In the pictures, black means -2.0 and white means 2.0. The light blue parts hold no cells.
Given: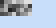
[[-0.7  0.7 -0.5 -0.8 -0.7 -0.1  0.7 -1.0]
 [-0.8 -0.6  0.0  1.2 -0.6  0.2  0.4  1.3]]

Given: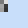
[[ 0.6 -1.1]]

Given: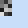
[[-0.1  0.5 -1.4]
 [ 1.5 -1.0 -1.4]]

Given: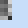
[[-0.1 -0.2  0.5]
 [-0.1 -0.3  0.5]]

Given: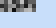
[[-1.3 -0.9  0.2  0.4 -1.2 -0.4 -1.6  0.3 -1.1]]

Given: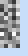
[[-0.7  0.7  1.3  0.3  1.5]
 [ 0.9 -0.8  1.2 -0.6  1.8]
 [-0.5 -0.3  0.7  0.1  1.1]
 [-0.8 -0.6  0.6  1.1  0.7]
 [-0.4  0.0 -0.9  0.3  1.2]
 [ 0.7 -0.9  1.3  0.3 -0.9]]

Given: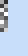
[[-1.0  1.0]
 [-0.4  2.0]
 [ 1.9  0.0]
 [-0.7  1.3]]

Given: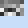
[[ 0.0  0.4  0.6  0.9  0.1  1.3]
 [-1.3  0.9  1.8  1.2 -1.0  0.3]]

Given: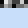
[[-1.1  0.6  0.0 -1.9 -0.3 -0.3  0.3]]
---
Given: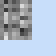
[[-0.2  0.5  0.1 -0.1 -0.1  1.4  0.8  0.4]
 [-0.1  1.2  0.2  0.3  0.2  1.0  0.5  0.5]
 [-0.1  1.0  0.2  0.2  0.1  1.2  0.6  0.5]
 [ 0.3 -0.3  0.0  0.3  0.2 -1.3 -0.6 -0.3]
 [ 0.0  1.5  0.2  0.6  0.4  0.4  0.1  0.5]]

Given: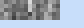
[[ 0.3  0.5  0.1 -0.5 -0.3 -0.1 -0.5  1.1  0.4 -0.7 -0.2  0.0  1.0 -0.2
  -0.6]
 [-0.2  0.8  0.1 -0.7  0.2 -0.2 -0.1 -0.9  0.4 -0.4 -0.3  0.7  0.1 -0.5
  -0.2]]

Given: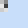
[[ 1.6 -1.0]]

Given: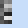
[[-0.8  1.1  1.0]
 [-0.1 -1.4 -1.5]
 [-0.6 -1.0 -1.2]]

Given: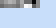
[[-0.3  0.0  0.1  0.0 -0.2  0.5  1.9  1.7 -0.5  0.2]]

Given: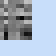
[[-0.4  0.2  0.0  0.0 -0.6 -0.8  0.0 -0.2]
 [ 0.4  1.1  0.2  0.4  0.6  0.9  0.7  0.6]
 [-0.1  0.9  0.0 -0.1  0.0  0.2  0.9  0.8]
 [-0.2 -0.9 -0.2 -0.2 -0.2 -0.7 -0.9 -0.8]
 [ 0.2 -1.6  0.2  0.2  0.4 -0.4 -0.6 -0.9]]

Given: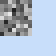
[[ 0.3  0.0  0.3  1.1 -0.3 -0.7  0.9 -0.7]
 [ 0.5  1.1  1.6 -1.0  0.3 -0.3  0.7  0.5]
 [ 0.1 -1.4  0.0  0.1  0.5 -0.2 -0.2 -0.3]
 [-0.1  0.1 -1.1  1.4  0.0  0.0 -0.3  1.1]]
